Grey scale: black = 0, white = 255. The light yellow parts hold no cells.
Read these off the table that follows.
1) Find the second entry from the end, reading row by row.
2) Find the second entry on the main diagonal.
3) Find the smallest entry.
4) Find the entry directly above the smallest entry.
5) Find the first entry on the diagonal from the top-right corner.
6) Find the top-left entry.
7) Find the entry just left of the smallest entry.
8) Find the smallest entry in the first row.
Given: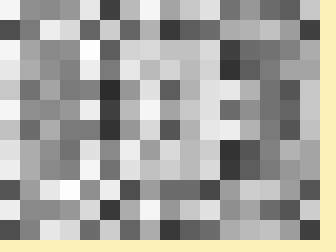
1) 157
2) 122
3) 44
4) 122
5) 199
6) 245
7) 129
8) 64

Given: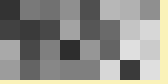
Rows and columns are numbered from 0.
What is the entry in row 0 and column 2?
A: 113
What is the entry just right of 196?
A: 215
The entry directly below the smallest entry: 127
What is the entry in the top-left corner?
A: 51
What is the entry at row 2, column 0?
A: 169
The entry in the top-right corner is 143
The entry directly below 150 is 127
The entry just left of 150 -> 45
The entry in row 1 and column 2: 72
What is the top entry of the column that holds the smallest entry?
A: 143

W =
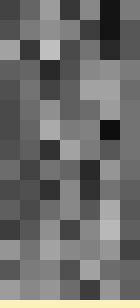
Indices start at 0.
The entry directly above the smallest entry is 156
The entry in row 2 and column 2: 191
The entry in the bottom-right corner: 95
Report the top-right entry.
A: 123
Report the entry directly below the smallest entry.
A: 87
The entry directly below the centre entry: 101
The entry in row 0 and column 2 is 156
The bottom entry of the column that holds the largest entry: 149
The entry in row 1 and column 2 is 143
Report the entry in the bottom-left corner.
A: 156
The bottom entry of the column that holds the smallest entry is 149
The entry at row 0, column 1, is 101
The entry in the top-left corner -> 67
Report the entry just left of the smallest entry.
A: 129
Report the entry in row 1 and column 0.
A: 80
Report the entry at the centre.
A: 162
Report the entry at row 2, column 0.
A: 162
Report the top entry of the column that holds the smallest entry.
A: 20
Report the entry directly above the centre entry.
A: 123

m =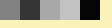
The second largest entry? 168
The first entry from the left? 129

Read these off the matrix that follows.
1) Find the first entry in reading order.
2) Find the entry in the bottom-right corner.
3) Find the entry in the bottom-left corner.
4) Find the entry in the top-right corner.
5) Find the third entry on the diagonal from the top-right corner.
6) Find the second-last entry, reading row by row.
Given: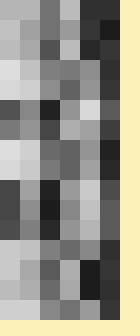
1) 181
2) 54
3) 207
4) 48
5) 187
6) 154

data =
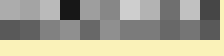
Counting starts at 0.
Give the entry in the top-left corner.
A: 172
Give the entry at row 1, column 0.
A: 89
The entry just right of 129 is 143
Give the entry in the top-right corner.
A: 70
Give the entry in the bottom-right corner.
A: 89
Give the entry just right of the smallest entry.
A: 158

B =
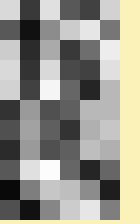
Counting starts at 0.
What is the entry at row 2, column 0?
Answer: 204
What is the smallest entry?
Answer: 9
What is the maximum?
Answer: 252
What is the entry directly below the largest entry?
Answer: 198
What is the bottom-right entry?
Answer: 126
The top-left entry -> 217
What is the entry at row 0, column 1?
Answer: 57
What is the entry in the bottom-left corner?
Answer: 80
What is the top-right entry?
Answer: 210
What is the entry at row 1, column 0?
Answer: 88
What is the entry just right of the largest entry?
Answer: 102
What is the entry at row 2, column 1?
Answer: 43

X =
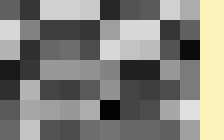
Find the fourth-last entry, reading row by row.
103
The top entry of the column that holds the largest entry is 173
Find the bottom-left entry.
103
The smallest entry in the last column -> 11
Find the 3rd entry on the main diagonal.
103
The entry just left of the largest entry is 167
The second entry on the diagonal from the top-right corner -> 54
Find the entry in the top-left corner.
97
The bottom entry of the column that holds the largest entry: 159
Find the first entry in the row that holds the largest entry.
89
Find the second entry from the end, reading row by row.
97
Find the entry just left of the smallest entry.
173
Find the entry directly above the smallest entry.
145
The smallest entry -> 3
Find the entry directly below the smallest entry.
116
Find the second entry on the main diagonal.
131
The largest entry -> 224
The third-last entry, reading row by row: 103
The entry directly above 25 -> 180
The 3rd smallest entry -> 25
